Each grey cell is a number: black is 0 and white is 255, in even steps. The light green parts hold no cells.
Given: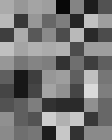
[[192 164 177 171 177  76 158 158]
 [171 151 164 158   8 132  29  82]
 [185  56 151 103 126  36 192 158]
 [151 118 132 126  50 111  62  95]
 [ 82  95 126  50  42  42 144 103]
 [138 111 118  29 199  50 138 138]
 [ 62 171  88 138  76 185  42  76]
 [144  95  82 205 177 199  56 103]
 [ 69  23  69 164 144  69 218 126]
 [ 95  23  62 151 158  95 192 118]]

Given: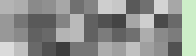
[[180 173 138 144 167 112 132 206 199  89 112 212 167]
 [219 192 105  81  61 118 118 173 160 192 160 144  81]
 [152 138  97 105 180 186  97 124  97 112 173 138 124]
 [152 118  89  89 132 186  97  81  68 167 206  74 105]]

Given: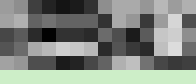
[[ 84 107 170 184 206 198 184  42  84  57  42 191 220 107]
 [162 176  99 114  99  99  99  50 170 150  57 156 214  78]
 [162 150  78  78  27  35  71  99 176 191 114  71  57  63]
 [156 142  63  35  20  27  50 142 170 170 150 184 156 176]
 [ 71  91  42   2  50  50  42 107  78  27  91 198 206 142]]

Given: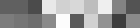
[[124 117 109 138 252  90 209 146  61 138]
 [ 96  96  75 232 209 216 189 239 131  83]]

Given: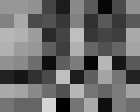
[[183 177 157  42  68 191  55  68  62 170]
 [177 157 151  95  62 177 101  81 101 164]
 [151 151 145  68  28 138  89   7  74 145]
 [170 164 138 109  81 183 117 101 124 164]
 [145 138 109  14  95 124   7 183  22  89]
 [117 101 101 212   0 117 170  14 124 109]
 [130 170  74  81  55 130  49  89  55  89]
 [ 34  22  49  74 191  28  95 164 117  34]]

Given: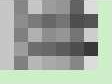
[[198 134 198 157 149  98 219]
 [198 128 183 169 163 134 219]
 [198 128 176 141 149 116 205]
 [198 141 122 104 116  78  84]
 [198 157 110 104  92  78  57]]

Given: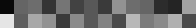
[[229  94 168 146  58 138  88 130  74 184 123 138 176  74]
 [  9 101 109  52 117  66  88  58 146 109 101  44  36 162]]
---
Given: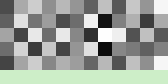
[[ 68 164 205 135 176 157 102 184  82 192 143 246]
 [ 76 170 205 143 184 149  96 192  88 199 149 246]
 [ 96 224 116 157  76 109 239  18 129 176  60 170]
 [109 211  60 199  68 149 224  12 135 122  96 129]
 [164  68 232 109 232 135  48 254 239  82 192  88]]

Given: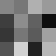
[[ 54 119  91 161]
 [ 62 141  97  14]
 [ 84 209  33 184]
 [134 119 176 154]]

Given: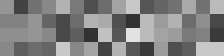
[[129 129 149 101  72 108 178 170  79  50 186 155 178 108 143  72]
 [136  94 108 101 200 136 163  66 178  86  58 155  79  94 200 200]
 [143 143 149 136  72  94  50 193  86 226 186 163 155 121 129  58]
 [149  66 114 136 178 121  79 108 163 200  86 101 114 170 114 186]]

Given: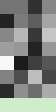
[[ 35 123  94 165]
 [ 42 143 109 171]
 [116 116  49 135]
 [129  78 189  70]
 [135 183  55 197]
 [158 151  35 151]
 [248  27  63  86]]

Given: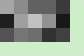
[[ 31 159 193 145  24]
 [ 82 118 110  50  64]
 [166 139  97  97  58]]

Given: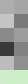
[[ 57 130]
 [138 157]
 [173 165]
 [188 144]
 [196 122]]
